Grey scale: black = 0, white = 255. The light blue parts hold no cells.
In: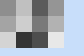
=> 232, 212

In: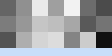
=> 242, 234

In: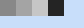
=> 198, 164

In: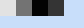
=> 226, 115

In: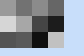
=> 214, 193

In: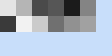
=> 242, 228
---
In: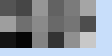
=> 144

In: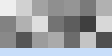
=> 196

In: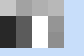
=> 255

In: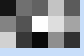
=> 143

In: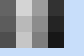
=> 126

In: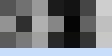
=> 53
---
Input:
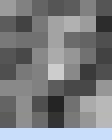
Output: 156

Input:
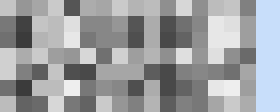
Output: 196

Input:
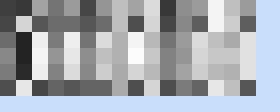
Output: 63

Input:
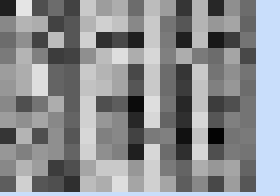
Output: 31

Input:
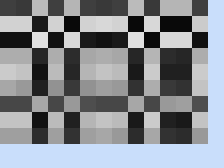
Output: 63

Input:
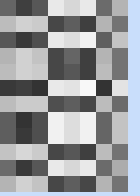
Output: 101

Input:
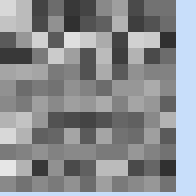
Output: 216
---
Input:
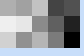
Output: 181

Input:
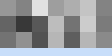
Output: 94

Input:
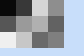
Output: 199

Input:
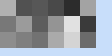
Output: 170

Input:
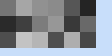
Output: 78

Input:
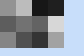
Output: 80

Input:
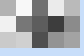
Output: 79
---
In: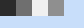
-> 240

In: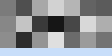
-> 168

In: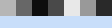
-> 13

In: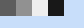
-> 238

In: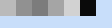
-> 124

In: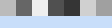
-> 238

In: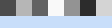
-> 98

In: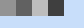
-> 189

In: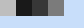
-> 55
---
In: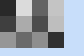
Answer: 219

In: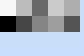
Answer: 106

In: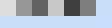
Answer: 200

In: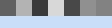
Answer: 72

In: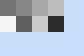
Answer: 135

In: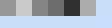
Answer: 109

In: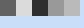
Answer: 45

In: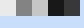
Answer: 198
